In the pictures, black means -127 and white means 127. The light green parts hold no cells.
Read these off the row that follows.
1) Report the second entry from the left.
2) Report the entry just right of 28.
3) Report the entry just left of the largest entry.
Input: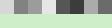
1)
2
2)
102
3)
28

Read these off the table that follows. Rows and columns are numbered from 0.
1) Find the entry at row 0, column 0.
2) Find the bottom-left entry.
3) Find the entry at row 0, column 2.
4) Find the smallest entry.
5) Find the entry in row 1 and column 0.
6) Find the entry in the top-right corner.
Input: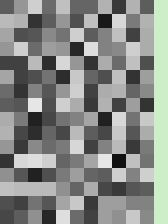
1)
-34
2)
-56
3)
79
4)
-110
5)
58
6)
-34

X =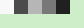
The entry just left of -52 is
120
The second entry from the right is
-7
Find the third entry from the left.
54

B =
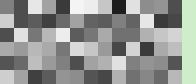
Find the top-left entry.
0
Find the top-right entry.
-49
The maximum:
116
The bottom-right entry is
56
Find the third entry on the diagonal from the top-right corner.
49
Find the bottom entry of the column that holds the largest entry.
13
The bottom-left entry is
78
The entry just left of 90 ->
-8
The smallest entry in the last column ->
-56
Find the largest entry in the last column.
84
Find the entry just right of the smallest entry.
97
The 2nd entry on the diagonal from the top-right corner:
-69
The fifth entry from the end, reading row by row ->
49
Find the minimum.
-97
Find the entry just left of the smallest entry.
70
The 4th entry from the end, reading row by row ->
-14
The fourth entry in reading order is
34
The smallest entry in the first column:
-49

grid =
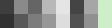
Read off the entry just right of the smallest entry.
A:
-39
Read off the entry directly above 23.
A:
56
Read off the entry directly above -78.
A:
-65
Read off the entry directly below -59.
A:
-46

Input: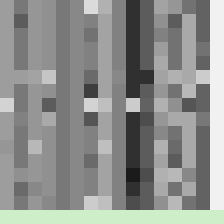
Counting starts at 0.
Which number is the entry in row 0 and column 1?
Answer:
-7
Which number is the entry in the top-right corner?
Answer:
113
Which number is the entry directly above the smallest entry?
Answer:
-79
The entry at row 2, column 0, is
29
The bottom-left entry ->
29
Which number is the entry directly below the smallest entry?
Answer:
-79
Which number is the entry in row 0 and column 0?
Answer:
29
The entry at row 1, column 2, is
22
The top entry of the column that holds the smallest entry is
-79
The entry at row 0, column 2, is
22
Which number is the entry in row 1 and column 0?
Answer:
29
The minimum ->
-100
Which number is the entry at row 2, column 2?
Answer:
22
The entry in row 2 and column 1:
-7

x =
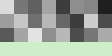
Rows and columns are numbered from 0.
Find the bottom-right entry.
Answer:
42
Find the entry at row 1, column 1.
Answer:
70
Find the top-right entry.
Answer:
-96
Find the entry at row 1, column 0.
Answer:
29
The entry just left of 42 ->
-8
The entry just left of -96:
6
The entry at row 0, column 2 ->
-31

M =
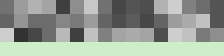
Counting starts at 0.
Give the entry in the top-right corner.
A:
-43
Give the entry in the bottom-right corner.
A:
14
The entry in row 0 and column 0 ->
-13
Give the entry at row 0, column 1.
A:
28
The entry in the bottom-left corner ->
78
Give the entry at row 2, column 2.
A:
-56
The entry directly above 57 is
6
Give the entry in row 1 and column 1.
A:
20
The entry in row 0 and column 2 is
50
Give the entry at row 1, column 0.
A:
-27
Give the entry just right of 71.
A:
-13

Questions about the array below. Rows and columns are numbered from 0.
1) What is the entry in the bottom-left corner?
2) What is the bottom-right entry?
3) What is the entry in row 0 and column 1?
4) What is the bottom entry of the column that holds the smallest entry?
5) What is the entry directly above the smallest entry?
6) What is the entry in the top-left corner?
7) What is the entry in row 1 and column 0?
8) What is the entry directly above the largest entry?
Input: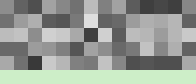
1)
41
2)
41
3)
-29
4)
-70
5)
28
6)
13
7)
-14
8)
60

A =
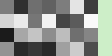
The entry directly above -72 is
68
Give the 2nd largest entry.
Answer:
114
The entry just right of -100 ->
39
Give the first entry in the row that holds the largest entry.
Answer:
84
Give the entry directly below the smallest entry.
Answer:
19
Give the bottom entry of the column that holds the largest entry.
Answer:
-50
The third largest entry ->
106
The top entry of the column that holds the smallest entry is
-2

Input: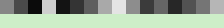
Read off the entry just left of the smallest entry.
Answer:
-53
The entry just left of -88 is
-26

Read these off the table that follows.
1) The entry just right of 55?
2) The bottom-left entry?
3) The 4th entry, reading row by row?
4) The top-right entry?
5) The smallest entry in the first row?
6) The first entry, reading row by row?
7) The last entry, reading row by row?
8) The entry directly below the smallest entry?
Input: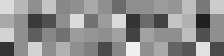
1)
15
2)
-75
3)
68
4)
76
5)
-20
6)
91
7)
-53
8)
-47

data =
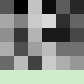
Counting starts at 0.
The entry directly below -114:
88
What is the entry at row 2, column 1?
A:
-74
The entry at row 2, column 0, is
15
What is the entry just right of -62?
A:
74
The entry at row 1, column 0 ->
39
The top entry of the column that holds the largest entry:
-114
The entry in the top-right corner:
-88
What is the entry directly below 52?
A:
31
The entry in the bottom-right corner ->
23
